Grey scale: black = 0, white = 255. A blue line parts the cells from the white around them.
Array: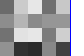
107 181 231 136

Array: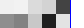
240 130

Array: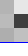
180  63

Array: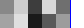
136 223

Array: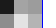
26 227

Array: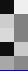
15 129

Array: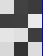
222  63  61
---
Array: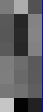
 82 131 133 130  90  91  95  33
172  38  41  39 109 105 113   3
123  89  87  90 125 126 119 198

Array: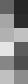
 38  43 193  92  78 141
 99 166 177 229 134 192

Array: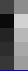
141 210 184 168 157
 67  10  36  45  55

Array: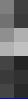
 63  58 176 193  36  49  41
127 113 143 178  68  58  69

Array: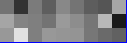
166  26  97
 85 184 106
 93 118 119
116 141 148
136 154 149
 94 115 152
123 127 127
 50 132 225
115 165 152

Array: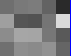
 42 218  89 101
 99 117 119 146
124  82 165 138
121  85 166 142
111 159 140 112
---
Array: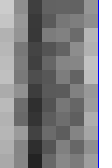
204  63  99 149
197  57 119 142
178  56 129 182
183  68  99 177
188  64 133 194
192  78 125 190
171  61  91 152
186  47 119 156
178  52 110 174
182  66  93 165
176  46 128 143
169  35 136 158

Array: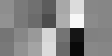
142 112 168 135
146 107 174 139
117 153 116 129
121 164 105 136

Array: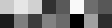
203 209  89 109
 28  60 106 161

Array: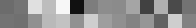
108 224 247 125 139  65  74
115 144 194 206 144 150 206

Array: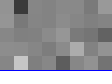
147 134 137 122
149 133 140 128
135 129 150 117
141 134 139 130
134 127  93 146

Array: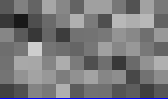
 89 100 135 160 119 162
 55  78 129 123 184 184
134  55  60 115 148 111
110 206 110 119 135 120
113 167 173  79  56 146
116 163 125 163 142 114
 65 132 176 114  84  63

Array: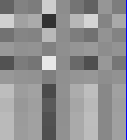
 99 124 141  97 125
208 171 144 213 169
114 131 141 113 131
153 147 143 154 147
 82 117 140  79 118
152 146 144 151 146
189 162 145 190 161
181 159 143 185 158
186 161 144 189 160
186 161 145 188 160
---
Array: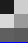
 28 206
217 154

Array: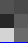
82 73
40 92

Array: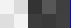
243 220
222 243

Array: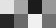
227 165
 39 106

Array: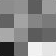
140 145
 98 163

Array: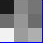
 27 136
110 150

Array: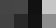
69 70
67 41
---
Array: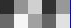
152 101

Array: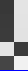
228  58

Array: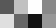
136  18

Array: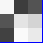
83 228  65

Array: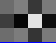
122 227 124

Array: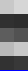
214  48

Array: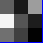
157  85 112

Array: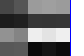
155  53 238  90
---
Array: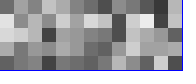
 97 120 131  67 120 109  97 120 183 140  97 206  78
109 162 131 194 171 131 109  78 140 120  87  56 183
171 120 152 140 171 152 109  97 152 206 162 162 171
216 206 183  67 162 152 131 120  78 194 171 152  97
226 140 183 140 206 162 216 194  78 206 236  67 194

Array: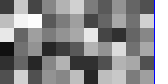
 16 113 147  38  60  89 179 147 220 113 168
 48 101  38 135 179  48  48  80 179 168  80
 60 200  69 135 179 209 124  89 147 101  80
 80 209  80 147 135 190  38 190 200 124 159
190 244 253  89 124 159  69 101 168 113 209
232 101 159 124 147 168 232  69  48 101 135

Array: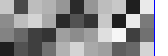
 31  82  63 113 178 212 169 159  94 104 212
131 104  63  52 159 140 159 223 246  63 113
140 189 212 169  42  82  52 200  31 234 122
200  73 189 178 150  42 150 189 200  31 234

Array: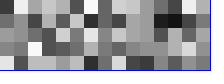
 59 239 166 199 178  81 249 101 208 199 156 111  70 239 178
111 145  70 178  91 199  47 101  70 166 156  29  19  70 122
134 122 249  81  91 111 178 122 101 134 145 145 178 217 145
156 145 111  81 208 122 229 134 199 166 156  81 178 101 166
229  81 189 189 156 189  47 111 217  70  59 134  91 145 122

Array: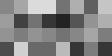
 76 208 105 105 186  54 125  54
135 166 219 219 115 175  95 197
147 125 147 135 115 135 166 125
157  65 115  54  35  85 147 175

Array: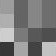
 56 166  67 194
156 100 134 110
175 100 134 110
206 122  88  78

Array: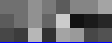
 71  60 183  49 164 154  71  82
 91 112 145 101 204  18  27  39
112 112 145 121  91 133 133 164
